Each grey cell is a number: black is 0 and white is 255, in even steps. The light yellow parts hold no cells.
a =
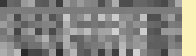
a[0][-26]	56
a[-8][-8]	77
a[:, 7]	[126, 124, 85, 134, 75, 114, 127, 153]
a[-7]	[123, 124, 125, 124, 123, 124, 124, 124, 124, 123, 123, 123, 125, 123, 124, 124, 125, 123, 125, 123, 123, 124, 123, 123, 124, 124]
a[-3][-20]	177
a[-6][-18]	110
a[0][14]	80
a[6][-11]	156
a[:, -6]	[101, 123, 193, 136, 205, 138, 158, 136]
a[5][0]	130
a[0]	[56, 104, 99, 153, 166, 92, 89, 126, 63, 156, 131, 155, 135, 131, 80, 119, 173, 78, 77, 102, 101, 93, 83, 74, 110, 168]
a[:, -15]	[155, 123, 142, 108, 162, 101, 99, 97]
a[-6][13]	119
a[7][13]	128
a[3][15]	127
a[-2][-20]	146
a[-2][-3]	93
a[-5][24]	124
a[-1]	[173, 155, 186, 41, 71, 68, 92, 153, 45, 140, 182, 97, 86, 128, 63, 133, 62, 192, 81, 209, 136, 108, 102, 63, 155, 148]
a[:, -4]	[83, 123, 80, 101, 82, 95, 95, 102]
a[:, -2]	[110, 124, 158, 124, 155, 126, 130, 155]
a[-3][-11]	130
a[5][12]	131
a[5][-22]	119
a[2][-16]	127

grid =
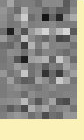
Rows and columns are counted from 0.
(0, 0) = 133
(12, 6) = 130
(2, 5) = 127
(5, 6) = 104
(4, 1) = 30
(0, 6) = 138
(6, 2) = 132
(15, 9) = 141
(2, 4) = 109
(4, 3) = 82
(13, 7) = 122
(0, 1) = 165
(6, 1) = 103
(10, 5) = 134
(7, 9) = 109
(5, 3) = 191
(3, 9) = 121
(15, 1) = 91
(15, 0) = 118
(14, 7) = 162
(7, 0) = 120
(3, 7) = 138
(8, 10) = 107
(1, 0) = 149
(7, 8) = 120
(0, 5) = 111
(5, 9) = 79
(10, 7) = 105
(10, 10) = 159
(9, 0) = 122
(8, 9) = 153
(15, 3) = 75
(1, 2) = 107
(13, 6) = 129

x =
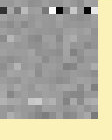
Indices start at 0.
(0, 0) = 153
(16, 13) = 121
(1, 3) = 187
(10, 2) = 161
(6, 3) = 153
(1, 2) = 120
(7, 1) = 155
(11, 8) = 140
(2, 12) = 147
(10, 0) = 150
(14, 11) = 139
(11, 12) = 159
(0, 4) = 144
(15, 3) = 152
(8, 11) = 140
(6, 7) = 158
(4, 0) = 159
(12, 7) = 153
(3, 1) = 140
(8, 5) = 158
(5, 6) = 159
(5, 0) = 139
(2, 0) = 162
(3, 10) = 152
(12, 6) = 161
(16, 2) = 161
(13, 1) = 135
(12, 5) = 164
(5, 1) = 182
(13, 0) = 168
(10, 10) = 155
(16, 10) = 140
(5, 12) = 153
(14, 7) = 177
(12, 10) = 161
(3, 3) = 139
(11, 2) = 147
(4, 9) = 158
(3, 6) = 151

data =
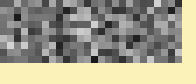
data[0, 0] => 94
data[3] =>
[115, 158, 145, 112, 94, 101, 175, 80, 67, 115, 88, 98, 98, 207, 127, 38, 83, 176, 166, 126, 85, 79, 170, 171, 98, 166]
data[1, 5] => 93
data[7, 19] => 148
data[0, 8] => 85
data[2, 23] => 120
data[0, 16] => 140
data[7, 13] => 197
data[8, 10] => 87
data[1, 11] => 165
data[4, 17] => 162
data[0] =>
[94, 96, 173, 108, 137, 148, 70, 168, 85, 176, 163, 123, 55, 112, 123, 76, 140, 82, 161, 97, 76, 80, 209, 115, 140, 48]
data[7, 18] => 176
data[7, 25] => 194
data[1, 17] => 56
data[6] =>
[144, 211, 133, 203, 113, 93, 138, 183, 36, 99, 122, 120, 84, 173, 145, 148, 124, 164, 51, 115, 135, 108, 75, 102, 142, 114]
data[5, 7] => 75
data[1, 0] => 148
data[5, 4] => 107
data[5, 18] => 80
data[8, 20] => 112
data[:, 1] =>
[96, 134, 126, 158, 116, 162, 211, 138, 106]
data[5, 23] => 107
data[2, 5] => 121
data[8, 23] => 115
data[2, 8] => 48
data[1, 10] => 78
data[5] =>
[183, 162, 50, 136, 107, 125, 128, 75, 64, 53, 83, 162, 180, 126, 150, 127, 59, 118, 80, 32, 90, 132, 108, 107, 83, 144]
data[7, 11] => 125
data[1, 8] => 88
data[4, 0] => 111

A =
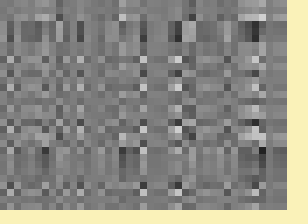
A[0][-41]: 123
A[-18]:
[96, 174, 95, 137, 147, 143, 88, 137, 101, 155, 114, 175, 106, 124, 147, 104, 111, 112, 112, 93, 196, 119, 112, 110, 159, 202, 84, 103, 139, 149, 138, 136, 83, 137, 131, 148, 192, 99, 127, 118, 118]
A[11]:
[115, 137, 117, 130, 131, 134, 119, 130, 110, 132, 121, 141, 119, 123, 128, 118, 116, 129, 123, 118, 142, 123, 121, 119, 135, 148, 110, 109, 131, 131, 128, 123, 110, 125, 131, 138, 151, 128, 125, 126, 126]
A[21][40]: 92
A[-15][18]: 124
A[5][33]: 115
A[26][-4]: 155
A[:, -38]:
[135, 129, 145, 103, 105, 105, 129, 128, 139, 131, 112, 130, 137, 130, 115, 139, 136, 103, 138, 146, 124, 116, 112, 116, 121, 113, 114, 136, 116, 133]
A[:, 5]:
[143, 133, 161, 90, 95, 96, 134, 133, 147, 138, 107, 134, 143, 135, 109, 149, 145, 91, 144, 162, 127, 107, 103, 110, 119, 106, 111, 141, 111, 138]
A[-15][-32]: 142
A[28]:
[126, 119, 122, 116, 119, 111, 114, 116, 138, 121, 124, 112, 123, 125, 125, 125, 131, 106, 119, 119, 120, 121, 123, 125, 117, 111, 132, 141, 116, 121, 121, 129, 130, 127, 112, 106, 100, 103, 121, 116, 115]
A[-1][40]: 125
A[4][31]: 126
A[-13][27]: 166
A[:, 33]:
[114, 122, 105, 125, 122, 115, 113, 112, 135, 113, 115, 125, 137, 112, 126, 125, 118, 122, 137, 110, 109, 149, 136, 136, 131, 127, 110, 136, 127, 127]
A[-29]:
[119, 130, 122, 129, 128, 133, 127, 130, 111, 128, 122, 135, 122, 122, 124, 120, 117, 134, 126, 124, 131, 124, 123, 121, 130, 138, 115, 109, 129, 127, 126, 120, 116, 122, 132, 137, 145, 135, 125, 128, 129]
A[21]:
[103, 167, 88, 116, 137, 107, 57, 114, 144, 150, 115, 144, 102, 129, 154, 109, 133, 59, 97, 78, 191, 112, 109, 114, 144, 172, 106, 155, 119, 144, 131, 155, 99, 149, 96, 96, 126, 34, 119, 96, 92]
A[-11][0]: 117
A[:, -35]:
[149, 127, 172, 119, 127, 144, 149, 152, 94, 150, 145, 119, 88, 154, 117, 118, 138, 126, 87, 159, 160, 57, 89, 90, 103, 114, 159, 90, 114, 112]
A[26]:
[146, 79, 149, 114, 104, 111, 159, 115, 137, 96, 131, 82, 139, 122, 101, 140, 131, 141, 135, 152, 60, 128, 134, 134, 94, 58, 154, 133, 112, 102, 111, 109, 156, 110, 122, 110, 73, 155, 121, 131, 132]
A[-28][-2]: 152
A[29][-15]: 103
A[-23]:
[131, 106, 138, 128, 119, 133, 152, 129, 112, 113, 127, 117, 132, 121, 110, 129, 118, 153, 135, 143, 96, 129, 129, 127, 116, 106, 129, 106, 126, 115, 120, 109, 132, 112, 137, 138, 127, 164, 125, 136, 138]
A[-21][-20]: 128
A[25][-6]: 99
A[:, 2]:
[132, 122, 141, 131, 135, 145, 136, 138, 98, 135, 142, 117, 95, 138, 124, 112, 125, 135, 94, 132, 145, 88, 109, 107, 112, 123, 149, 97, 122, 112]
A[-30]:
[123, 120, 132, 135, 126, 143, 149, 135, 100, 121, 124, 134, 128, 120, 115, 123, 111, 159, 135, 137, 115, 128, 127, 123, 127, 130, 116, 93, 133, 122, 125, 109, 120, 114, 144, 152, 154, 168, 127, 138, 141]
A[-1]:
[110, 147, 112, 133, 135, 138, 112, 133, 107, 138, 119, 151, 116, 123, 133, 114, 114, 126, 121, 112, 156, 122, 119, 117, 141, 163, 103, 106, 133, 135, 131, 126, 103, 127, 132, 142, 163, 122, 126, 124, 125]
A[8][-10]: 133
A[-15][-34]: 139
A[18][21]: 118
